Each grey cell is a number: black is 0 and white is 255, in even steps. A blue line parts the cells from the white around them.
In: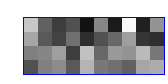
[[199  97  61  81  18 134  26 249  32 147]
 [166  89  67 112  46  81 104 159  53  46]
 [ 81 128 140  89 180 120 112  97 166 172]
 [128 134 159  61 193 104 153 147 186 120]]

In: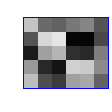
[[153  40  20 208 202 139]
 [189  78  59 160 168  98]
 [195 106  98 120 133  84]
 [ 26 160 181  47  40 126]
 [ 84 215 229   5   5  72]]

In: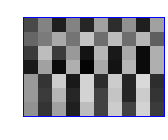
[[ 25 161  11 175   4 169  19 182  11 175]
 [ 73 131  31 131  38 161  45 145  31 161]
 [ 59 189  59 153  19 182  25 169  11 175]
 [145  52 161  31 189  66 204  66 211  59]
 [102 123 169 116 196 110 189 110 182  95]
 [153  59 182  38 211  66 196  38 204  52]
 [153  52 204  25 211  45 204  38 217  45]]

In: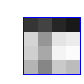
[[ 53  67  38  25]
 [180 134 201 188]
 [213 150 228 236]
 [207 168 244 251]]

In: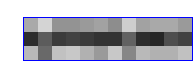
[[ 45  92  59  66  59  51  51  98  45  38  78  66]
 [169 212 147 147 154 162 141 206 162 169 169 154]
 [185 105 193 200 177 154 200 134 185 177 177 193]]

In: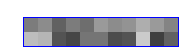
[[189 181  83  70 117 117  76  83 203  63  97]
 [124 140  97 124 110 154 140 147 174 154 132]]

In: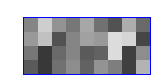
[[153 193  82 133 161 153 220 213  70]
 [119  56 105 133  90  98 220  63 141]
 [ 90  56 113 141  98 147 126  63 179]
 [133 206 147 119 167 113  82 173 105]]
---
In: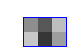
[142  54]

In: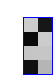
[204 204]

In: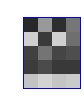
[40 58 69 57]

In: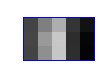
[ 68 153 198]

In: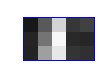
[ 23 116 231]

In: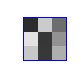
[ 44  55 174]

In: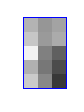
[179 154  96]
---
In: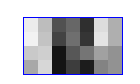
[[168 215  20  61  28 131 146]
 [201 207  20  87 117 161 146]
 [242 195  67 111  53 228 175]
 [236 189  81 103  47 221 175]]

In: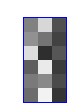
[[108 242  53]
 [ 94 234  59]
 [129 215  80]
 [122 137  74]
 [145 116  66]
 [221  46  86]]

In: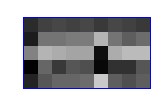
[[130 180 172 164 164  14 172 187 187]
 [ 28 116 116 123 123 180 116  94 108]
 [  2 102  57  86  79   8  49  49  86]
 [ 35  86 102 102 108 201  94  79  94]
 [ 43  65  71  65  71  57  71  65  57]]

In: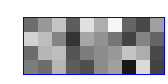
[[210 189 132  52 166 146 117  67 132 101]
 [109 181 189  85 125 140 152 196 173  73]
 [109 152 196  93 224 173 245 101  73 160]
 [125 109 181  93  79 140 160  24 217  67]]

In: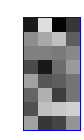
[[ 25 222   4  55]
 [ 81 192 200 208]
 [101 176  62 116]
 [142 168 192  94]
 [128 128 122 136]
 [161  87  94 116]
 [161  55  69 148]
 [ 75  25 109 154]]

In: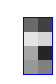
[[228 213]
 [151 128]
 [106  65]
 [165  37]]

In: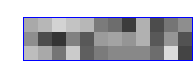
[[169 183 211 195 183 123 109  60 177  76 117 142]
 [189 169 117 203  95 123 136 136 136 109 219  68]
 [142  76  52 129  88 155 163 149 177  88 149  82]]

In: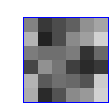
[[ 70 145 117  63  42  56]
 [124 111 111 124  50 104]
 [179  90 111 104  83 204]
 [130  56  76  96 145 165]
 [172  42  83 138 153 210]
 [179  34  76 138 159 210]]
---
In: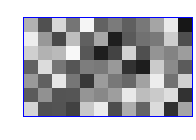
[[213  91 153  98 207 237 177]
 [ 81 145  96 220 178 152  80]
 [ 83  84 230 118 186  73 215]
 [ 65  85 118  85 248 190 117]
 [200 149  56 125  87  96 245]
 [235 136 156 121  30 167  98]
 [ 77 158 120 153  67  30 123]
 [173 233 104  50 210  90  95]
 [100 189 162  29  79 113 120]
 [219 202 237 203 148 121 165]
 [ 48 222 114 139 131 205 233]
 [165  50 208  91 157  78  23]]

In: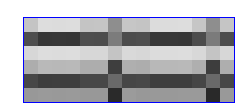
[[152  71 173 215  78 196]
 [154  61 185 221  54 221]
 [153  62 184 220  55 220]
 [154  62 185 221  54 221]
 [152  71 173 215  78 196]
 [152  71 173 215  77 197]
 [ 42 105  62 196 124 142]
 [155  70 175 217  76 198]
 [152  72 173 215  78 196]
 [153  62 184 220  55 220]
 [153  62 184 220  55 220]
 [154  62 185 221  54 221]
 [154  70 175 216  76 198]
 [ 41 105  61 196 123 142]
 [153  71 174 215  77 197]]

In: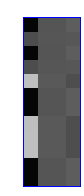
[[  5   5 191 191 190   5   5 191  77   5  77   5]
 [ 85  85  89  89  89  85  85  89  86  85  86  85]
 [ 85  85  89  89  89  85  85  89  86  85  86  85]
 [ 93  93  78  78  78  93  93  78  87  93  87  93]]

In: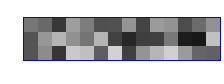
[[ 84  84 119]
 [140 151 105]
 [ 54 181  56]
 [201 145 158]
 [191 116 125]
 [ 94 181  80]
 [210  66  81]
 [ 64  39 148]
 [148  63  68]
 [182  64 155]
 [208 120 147]
 [155  28  77]
 [101  24 108]
 [ 97 193 146]]

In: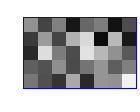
[[119  95  40  58 146]
 [ 80  82 221 155  68]
 [ 52 143 124  69 129]
 [169  75  76 178  23]
 [ 41 116 226 217 103]
 [149 149 183  13 125]
 [145  94 145 185  18]
 [241 128  89  25  77]]

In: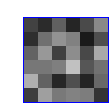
[[ 61 175 119  99  46  66]
 [159  98 119 152 112  43]
 [121  38 127  64 146  96]
 [130  79 193 141 129  37]
 [125  36  86  72  26  74]
 [ 52 104 113 169  78 137]]

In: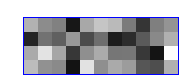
[[188 170  36 178]
 [145 227 114 140]
 [138 166  96 129]
 [ 19  55 152  23]
 [226 143  75 168]
 [143 171 110 197]
 [170 118  28 186]
 [156 119  44 123]
 [ 86  56  90  53]
 [ 78  20 137 127]
 [176 253 176 148]]
